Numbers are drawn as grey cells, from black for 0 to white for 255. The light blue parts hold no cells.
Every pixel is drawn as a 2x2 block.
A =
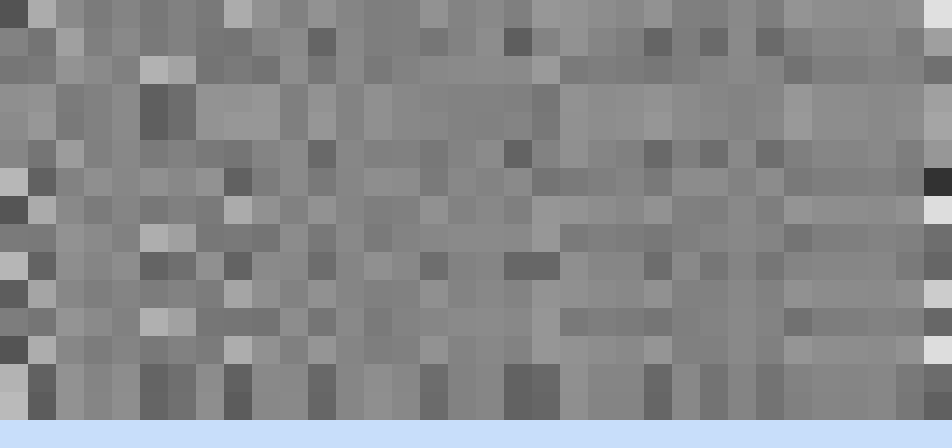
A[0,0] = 83
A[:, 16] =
[131, 130, 138, 130, 130, 131, 136, 130, 138, 130, 131, 138, 131, 130, 130]
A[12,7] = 123
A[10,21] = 139
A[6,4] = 135
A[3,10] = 127
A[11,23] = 117
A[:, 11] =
[146, 101, 119, 146, 150, 105, 121, 146, 120, 109, 145, 117, 149, 104, 102]
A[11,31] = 130
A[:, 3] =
[123, 127, 138, 129, 129, 128, 143, 123, 138, 133, 126, 138, 124, 132, 133]
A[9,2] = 142
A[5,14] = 129
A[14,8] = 92
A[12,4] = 132
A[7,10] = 129
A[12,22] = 137
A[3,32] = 139
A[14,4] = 142
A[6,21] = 127
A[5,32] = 126
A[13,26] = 132
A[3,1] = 146
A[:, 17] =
[137, 141, 139, 130, 129, 139, 131, 136, 138, 133, 136, 139, 136, 134, 134]
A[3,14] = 136
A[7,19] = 150
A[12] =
[84, 173, 135, 124, 132, 120, 129, 123, 173, 145, 128, 149, 133, 126, 128, 146, 131, 136, 130, 150, 146, 141, 137, 149, 128, 128, 137, 128, 149, 142, 141, 139, 146, 221]
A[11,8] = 117
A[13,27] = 115
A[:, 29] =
[142, 134, 126, 141, 141, 134, 126, 142, 126, 134, 140, 125, 142, 134, 133]
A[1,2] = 160
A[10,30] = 139
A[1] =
[130, 116, 160, 127, 137, 121, 129, 118, 116, 132, 138, 101, 136, 126, 127, 118, 130, 141, 94, 131, 146, 133, 126, 101, 125, 106, 138, 106, 126, 134, 133, 137, 125, 159]
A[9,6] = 111
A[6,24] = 140

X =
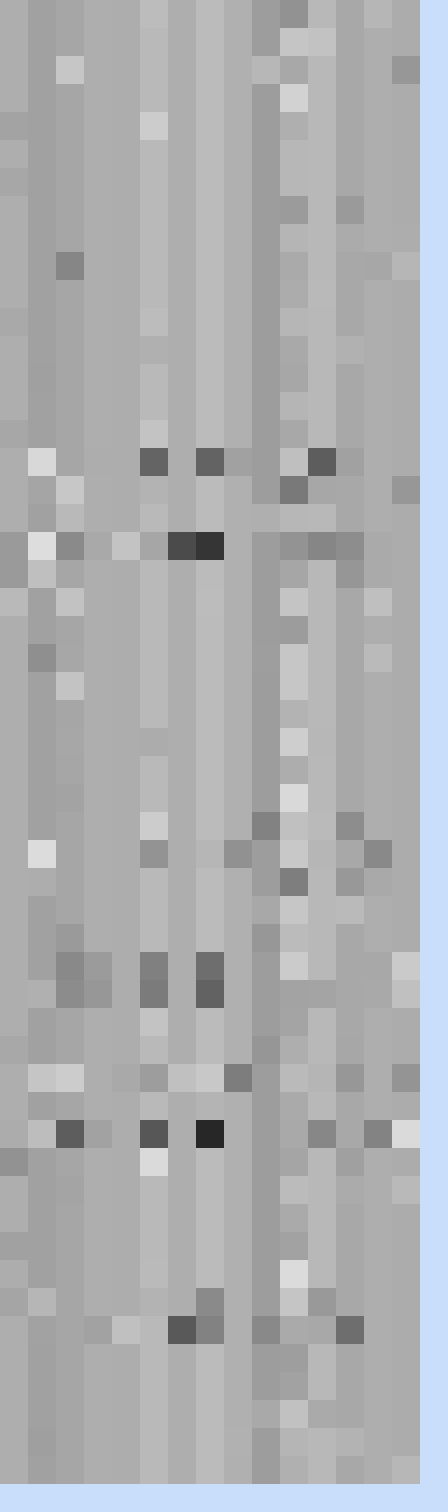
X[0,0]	174
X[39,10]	170
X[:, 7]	[187, 187, 187, 187, 187, 187, 187, 187, 187, 187, 187, 187, 187, 187, 187, 187, 99, 187, 187, 53, 187, 188, 187, 187, 187, 187, 187, 187, 187, 187, 182, 187, 187, 187, 110, 98, 187, 187, 200, 180, 39, 187, 187, 187, 187, 187, 138, 130, 187, 187, 187, 187, 187]
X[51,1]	159
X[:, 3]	[174, 174, 174, 174, 174, 174, 174, 174, 174, 174, 174, 174, 174, 174, 174, 174, 173, 174, 174, 169, 174, 174, 174, 174, 174, 174, 174, 174, 174, 174, 174, 174, 174, 174, 155, 151, 174, 174, 174, 174, 162, 174, 174, 174, 174, 174, 174, 162, 174, 174, 174, 174, 174]
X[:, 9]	[157, 157, 183, 157, 157, 157, 157, 157, 157, 157, 157, 157, 157, 157, 157, 157, 157, 157, 175, 157, 157, 157, 157, 158, 157, 157, 157, 157, 157, 130, 157, 157, 168, 151, 157, 157, 157, 150, 157, 157, 157, 157, 157, 157, 157, 157, 157, 137, 157, 157, 169, 157, 157]
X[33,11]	184
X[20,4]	173
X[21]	[185, 161, 194, 174, 173, 185, 174, 188, 176, 157, 196, 184, 168, 191, 172]
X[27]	[174, 161, 166, 174, 173, 185, 174, 187, 176, 157, 173, 184, 168, 174, 172]
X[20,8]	176
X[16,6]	174
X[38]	[174, 197, 204, 174, 169, 157, 192, 200, 125, 157, 186, 181, 151, 174, 148]
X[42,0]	174
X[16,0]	174
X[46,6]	174
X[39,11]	184
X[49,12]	168
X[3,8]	176
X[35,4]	173
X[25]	[174, 161, 166, 174, 173, 185, 174, 187, 176, 157, 179, 184, 168, 174, 172]
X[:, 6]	[174, 174, 174, 174, 174, 174, 174, 174, 174, 174, 174, 174, 174, 174, 174, 174, 174, 174, 174, 75, 174, 174, 174, 174, 174, 174, 174, 174, 174, 174, 174, 174, 174, 174, 174, 174, 174, 174, 192, 174, 174, 174, 174, 174, 174, 174, 174, 89, 174, 174, 174, 174, 174]
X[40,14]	218
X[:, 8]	[176, 176, 176, 176, 176, 176, 176, 176, 176, 176, 176, 176, 176, 176, 176, 176, 161, 176, 176, 176, 176, 176, 176, 176, 176, 176, 176, 176, 176, 176, 145, 176, 176, 176, 176, 176, 176, 176, 125, 176, 176, 176, 176, 176, 176, 176, 176, 176, 176, 176, 176, 177, 176]
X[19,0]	154
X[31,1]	173
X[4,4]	173
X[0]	[174, 161, 166, 174, 173, 188, 174, 187, 176, 157, 146, 184, 168, 182, 172]
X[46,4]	173
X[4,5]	204
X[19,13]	170
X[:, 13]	[182, 174, 174, 174, 174, 174, 174, 174, 174, 167, 174, 174, 174, 174, 174, 174, 174, 174, 174, 170, 170, 191, 174, 186, 174, 174, 174, 174, 174, 174, 137, 169, 174, 174, 168, 169, 174, 174, 174, 174, 131, 174, 174, 174, 174, 174, 174, 174, 174, 174, 174, 174, 174]

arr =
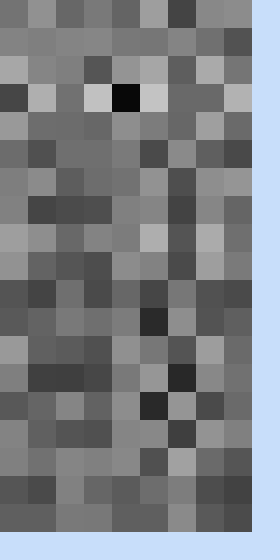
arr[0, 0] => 115
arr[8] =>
[158, 142, 104, 131, 124, 174, 84, 171, 111]
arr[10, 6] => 119
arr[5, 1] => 80
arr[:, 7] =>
[136, 112, 170, 105, 159, 95, 142, 134, 171, 158, 81, 83, 157, 136, 74, 147, 106, 77, 89]
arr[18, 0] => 95
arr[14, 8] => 106
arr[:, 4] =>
[100, 120, 148, 8, 142, 122, 114, 128, 124, 140, 103, 124, 144, 121, 141, 133, 136, 91, 95]
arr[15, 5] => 136
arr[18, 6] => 138
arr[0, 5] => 158
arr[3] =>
[70, 175, 113, 193, 8, 195, 105, 105, 178]
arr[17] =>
[85, 74, 129, 102, 91, 109, 125, 77, 66]
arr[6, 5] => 146
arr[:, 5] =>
[158, 118, 166, 195, 124, 74, 146, 133, 174, 130, 70, 42, 119, 150, 41, 136, 80, 109, 95]
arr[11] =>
[89, 99, 121, 111, 124, 42, 142, 83, 95]
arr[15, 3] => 80
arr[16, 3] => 128
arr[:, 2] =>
[103, 132, 127, 113, 108, 111, 93, 75, 104, 85, 111, 121, 91, 63, 133, 84, 133, 129, 121]
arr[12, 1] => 96
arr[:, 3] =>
[121, 134, 85, 193, 103, 111, 109, 78, 131, 77, 74, 111, 80, 71, 98, 80, 128, 102, 120]
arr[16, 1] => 113
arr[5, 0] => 108
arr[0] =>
[115, 145, 103, 121, 100, 158, 68, 136, 140]
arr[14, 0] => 88

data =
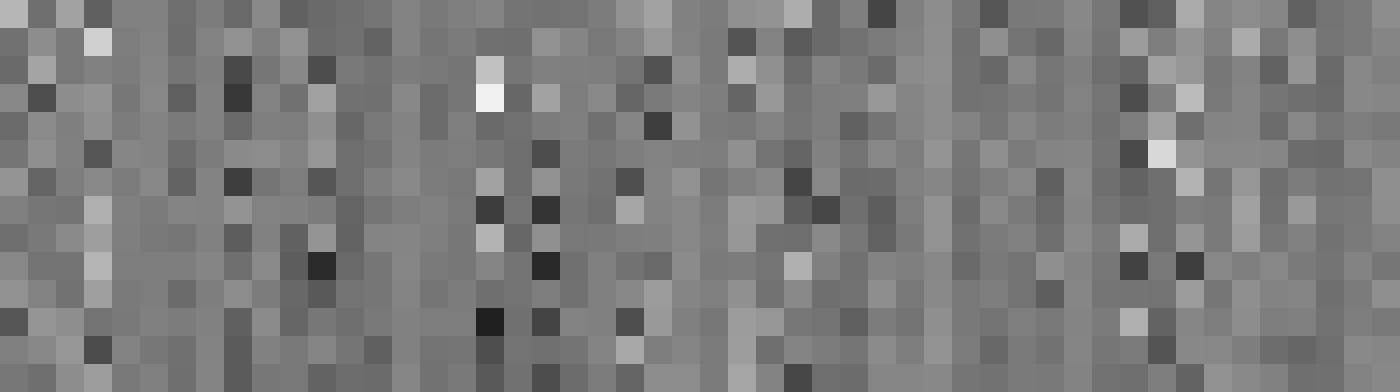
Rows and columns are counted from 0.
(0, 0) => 182
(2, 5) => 133
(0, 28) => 173
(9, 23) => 105
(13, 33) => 136
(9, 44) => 127
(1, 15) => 117
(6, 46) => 124
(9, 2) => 116
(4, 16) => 127
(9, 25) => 122
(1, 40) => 155
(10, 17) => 111
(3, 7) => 129
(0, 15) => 121
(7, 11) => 124
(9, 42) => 62
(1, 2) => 121
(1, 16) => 123
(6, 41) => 111
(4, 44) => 133
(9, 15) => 122
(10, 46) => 133
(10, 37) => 94
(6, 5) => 135
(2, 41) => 161
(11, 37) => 120
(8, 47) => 114
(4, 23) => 62
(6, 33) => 134
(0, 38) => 136
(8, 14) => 133
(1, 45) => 120
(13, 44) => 137
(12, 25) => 123
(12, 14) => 129
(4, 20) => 127
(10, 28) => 137
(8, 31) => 98

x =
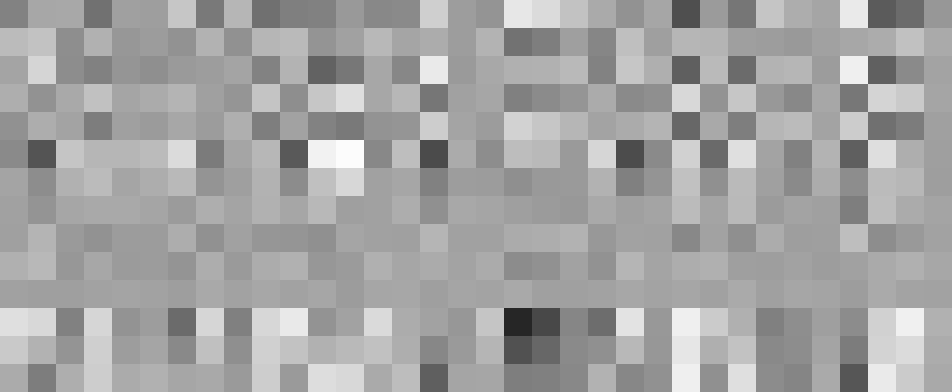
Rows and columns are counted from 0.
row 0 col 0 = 130
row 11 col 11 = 147
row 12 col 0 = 201
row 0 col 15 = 207
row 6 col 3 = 187
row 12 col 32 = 219
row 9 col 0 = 176
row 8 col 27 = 172
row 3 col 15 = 118
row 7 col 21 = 169
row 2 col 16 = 154
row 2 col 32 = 138
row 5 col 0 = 138
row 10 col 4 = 164
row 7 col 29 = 160
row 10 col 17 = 163
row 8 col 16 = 161
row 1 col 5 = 156
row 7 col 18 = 159
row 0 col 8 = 182
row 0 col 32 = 107
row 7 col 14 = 173
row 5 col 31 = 222
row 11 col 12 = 162
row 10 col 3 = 162
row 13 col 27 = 140
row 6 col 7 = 148
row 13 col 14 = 189
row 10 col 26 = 170
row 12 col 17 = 181
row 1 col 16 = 157
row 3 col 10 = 142
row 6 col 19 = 153
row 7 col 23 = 164
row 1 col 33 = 170
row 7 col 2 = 166
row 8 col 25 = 162
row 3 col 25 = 147
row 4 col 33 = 160
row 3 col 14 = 183
